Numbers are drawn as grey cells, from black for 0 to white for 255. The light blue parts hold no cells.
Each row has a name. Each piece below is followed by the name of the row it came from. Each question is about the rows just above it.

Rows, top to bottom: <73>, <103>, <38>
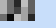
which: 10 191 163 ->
<38>
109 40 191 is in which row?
<73>
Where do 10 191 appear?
<38>
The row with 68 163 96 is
<103>

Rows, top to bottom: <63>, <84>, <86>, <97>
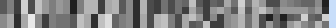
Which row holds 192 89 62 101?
<63>
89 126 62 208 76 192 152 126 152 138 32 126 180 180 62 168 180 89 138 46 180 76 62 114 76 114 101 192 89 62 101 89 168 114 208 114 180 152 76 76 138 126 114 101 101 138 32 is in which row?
<63>

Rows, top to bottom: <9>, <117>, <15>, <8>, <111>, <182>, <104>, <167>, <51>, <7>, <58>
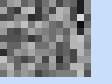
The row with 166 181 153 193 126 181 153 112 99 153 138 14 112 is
<8>
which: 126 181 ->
<8>
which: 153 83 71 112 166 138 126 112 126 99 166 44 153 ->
<111>
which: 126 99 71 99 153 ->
<51>
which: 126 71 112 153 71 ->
<9>
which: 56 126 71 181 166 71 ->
<117>
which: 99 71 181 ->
<167>

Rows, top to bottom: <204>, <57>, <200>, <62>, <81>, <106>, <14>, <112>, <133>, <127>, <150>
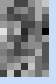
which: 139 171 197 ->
<204>
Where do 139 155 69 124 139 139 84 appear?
<14>
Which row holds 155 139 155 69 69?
<62>
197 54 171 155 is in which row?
<150>
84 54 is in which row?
<106>

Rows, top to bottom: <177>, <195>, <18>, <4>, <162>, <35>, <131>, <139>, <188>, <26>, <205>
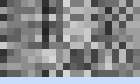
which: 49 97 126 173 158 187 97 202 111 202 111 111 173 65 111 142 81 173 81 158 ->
<18>
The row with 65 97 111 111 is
<177>
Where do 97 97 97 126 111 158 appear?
<205>

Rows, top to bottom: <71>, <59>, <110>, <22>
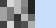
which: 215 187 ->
<71>
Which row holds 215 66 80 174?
<22>
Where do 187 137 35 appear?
<71>

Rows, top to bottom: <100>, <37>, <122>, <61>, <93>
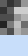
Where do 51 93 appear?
<37>
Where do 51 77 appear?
<100>
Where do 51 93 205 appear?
<37>
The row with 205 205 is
<37>

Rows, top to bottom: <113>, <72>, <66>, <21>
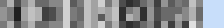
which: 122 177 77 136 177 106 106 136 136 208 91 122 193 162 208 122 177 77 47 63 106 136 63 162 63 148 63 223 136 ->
<21>
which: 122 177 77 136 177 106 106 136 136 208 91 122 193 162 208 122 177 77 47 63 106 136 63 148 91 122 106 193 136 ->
<113>

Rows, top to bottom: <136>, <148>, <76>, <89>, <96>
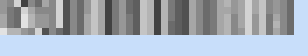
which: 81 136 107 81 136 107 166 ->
<96>
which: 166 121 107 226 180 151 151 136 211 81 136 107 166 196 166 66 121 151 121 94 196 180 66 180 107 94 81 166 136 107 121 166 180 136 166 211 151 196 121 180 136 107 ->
<89>
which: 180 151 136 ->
<96>

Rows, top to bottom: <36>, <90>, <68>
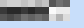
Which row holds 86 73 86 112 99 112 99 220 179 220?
<68>
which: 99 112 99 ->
<68>
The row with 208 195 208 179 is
<36>

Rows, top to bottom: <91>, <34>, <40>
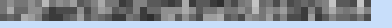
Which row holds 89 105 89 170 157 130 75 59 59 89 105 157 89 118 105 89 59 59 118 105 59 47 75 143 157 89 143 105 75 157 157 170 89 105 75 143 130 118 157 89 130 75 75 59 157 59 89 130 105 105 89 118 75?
<40>
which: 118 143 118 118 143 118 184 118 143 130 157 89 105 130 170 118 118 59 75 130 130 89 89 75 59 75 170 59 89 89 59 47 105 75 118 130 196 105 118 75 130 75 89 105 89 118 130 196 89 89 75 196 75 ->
<91>
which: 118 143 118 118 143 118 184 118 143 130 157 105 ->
<34>

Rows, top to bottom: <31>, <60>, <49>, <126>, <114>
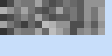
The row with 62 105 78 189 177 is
<126>
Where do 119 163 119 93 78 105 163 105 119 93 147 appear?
<60>
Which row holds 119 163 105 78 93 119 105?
<31>
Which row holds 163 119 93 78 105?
<60>
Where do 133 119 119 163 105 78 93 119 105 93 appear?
<31>

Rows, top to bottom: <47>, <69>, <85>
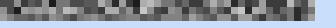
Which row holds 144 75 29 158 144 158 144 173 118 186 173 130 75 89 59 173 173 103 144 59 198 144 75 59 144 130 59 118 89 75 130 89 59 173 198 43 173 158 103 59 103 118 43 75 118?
<69>
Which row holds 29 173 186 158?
<47>
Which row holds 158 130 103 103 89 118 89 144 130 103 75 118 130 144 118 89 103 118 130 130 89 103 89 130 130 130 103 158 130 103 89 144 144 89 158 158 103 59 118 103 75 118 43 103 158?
<85>
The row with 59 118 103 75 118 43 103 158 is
<85>
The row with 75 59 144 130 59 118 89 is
<69>

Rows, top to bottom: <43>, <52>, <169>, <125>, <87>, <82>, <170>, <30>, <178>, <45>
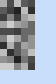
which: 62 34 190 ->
<52>
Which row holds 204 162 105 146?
<82>

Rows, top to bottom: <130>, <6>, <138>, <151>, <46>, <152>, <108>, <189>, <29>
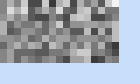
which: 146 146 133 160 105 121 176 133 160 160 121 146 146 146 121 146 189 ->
<152>
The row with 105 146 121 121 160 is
<151>
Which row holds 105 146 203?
<151>
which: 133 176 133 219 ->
<6>
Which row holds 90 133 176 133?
<6>

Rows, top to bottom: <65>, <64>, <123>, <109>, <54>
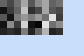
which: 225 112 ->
<109>
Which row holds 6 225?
<109>
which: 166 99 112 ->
<65>

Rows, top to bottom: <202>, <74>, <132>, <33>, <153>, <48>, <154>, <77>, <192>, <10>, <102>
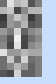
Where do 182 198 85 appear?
<202>
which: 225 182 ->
<202>
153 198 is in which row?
<132>
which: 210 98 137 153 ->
<153>
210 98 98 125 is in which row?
<102>
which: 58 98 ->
<132>
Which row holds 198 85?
<202>

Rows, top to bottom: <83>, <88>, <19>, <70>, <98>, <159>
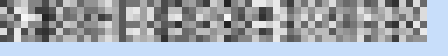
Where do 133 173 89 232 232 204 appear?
<83>
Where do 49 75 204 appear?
<98>
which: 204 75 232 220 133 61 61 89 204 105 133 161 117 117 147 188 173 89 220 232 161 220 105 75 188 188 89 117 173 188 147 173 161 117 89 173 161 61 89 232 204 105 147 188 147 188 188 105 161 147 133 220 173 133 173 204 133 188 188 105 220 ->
<88>
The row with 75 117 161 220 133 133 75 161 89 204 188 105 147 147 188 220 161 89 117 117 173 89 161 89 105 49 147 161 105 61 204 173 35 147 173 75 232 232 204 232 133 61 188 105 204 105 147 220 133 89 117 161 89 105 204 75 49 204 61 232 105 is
<70>
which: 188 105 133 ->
<19>
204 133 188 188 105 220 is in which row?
<88>

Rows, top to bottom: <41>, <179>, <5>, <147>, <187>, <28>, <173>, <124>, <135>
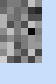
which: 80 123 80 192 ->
<147>
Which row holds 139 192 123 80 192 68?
<124>
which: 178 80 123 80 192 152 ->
<147>

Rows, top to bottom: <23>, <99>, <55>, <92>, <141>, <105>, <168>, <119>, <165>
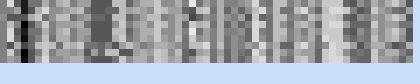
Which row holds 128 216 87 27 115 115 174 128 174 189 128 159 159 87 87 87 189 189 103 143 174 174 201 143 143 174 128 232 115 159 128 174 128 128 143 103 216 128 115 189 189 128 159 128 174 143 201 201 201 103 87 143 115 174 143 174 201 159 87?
<141>
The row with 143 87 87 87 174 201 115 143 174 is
<105>
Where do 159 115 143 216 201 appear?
<168>
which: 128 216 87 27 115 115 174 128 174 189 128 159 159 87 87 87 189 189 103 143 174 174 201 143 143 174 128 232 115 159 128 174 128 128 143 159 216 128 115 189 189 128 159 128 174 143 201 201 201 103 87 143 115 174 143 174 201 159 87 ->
<23>
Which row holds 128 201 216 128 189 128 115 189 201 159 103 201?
<165>
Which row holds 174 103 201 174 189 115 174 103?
<92>

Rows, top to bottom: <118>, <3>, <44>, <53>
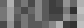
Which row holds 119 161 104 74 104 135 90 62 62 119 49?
<3>
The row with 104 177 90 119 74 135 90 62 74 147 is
<118>

